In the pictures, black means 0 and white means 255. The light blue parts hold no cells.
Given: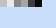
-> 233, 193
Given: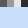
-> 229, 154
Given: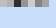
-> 204, 191
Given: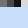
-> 217, 114
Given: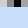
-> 207, 164
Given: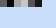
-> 198, 167
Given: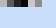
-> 201, 185
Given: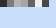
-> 239, 181
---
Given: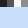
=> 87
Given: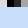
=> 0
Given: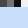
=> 114
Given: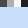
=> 175
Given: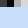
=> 7
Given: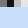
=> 19
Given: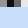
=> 16
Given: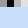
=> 10
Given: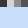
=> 212
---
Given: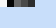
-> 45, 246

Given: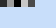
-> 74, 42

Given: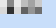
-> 202, 216

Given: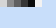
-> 242, 213

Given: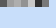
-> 120, 90

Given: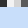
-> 90, 48

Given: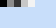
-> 243, 0
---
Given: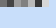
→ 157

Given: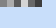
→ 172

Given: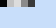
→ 3

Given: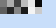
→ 38

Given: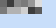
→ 178

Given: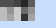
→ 188

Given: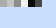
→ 197

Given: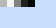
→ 184

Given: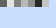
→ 128

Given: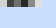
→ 68
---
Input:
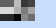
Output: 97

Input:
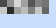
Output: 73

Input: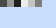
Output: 74

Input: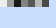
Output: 237

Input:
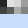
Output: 38

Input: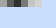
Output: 165

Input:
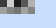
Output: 59
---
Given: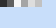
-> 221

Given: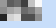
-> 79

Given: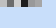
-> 153

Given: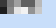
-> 147

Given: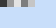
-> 125

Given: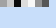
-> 146

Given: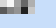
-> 33
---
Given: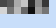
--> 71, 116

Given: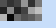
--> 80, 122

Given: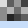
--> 221, 94

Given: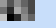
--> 152, 100

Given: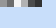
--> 150, 50

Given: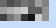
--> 105, 146

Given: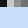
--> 21, 113

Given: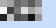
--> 175, 148

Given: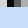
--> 214, 175
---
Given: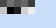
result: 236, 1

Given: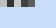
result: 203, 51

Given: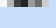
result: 248, 37

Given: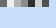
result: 238, 47

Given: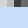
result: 213, 64

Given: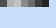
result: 194, 36
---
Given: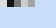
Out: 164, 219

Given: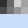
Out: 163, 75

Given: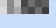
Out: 94, 219

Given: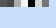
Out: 117, 86

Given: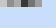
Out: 158, 198

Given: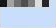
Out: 38, 22

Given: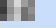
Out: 129, 84
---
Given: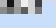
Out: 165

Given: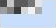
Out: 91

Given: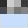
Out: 177

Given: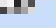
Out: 38

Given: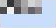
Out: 116

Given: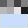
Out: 67

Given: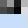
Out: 28

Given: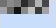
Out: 125

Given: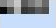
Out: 199
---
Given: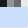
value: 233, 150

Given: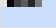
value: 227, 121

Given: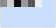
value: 237, 206

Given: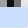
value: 230, 158

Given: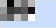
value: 254, 198

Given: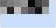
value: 190, 174

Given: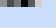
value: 207, 148

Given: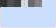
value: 214, 132
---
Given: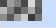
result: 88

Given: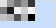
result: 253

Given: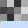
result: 215

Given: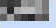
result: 121

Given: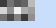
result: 157

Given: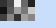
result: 202

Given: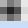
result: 216

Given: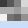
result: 188

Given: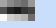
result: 67

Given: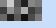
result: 89
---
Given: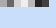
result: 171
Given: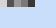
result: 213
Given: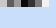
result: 200
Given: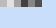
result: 187
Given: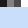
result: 26
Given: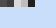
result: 76
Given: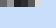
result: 103
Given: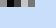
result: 149
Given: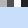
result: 180
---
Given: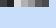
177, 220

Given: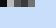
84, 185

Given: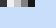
199, 240

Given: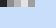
185, 227

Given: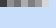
173, 214

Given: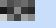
137, 205

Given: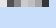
203, 230
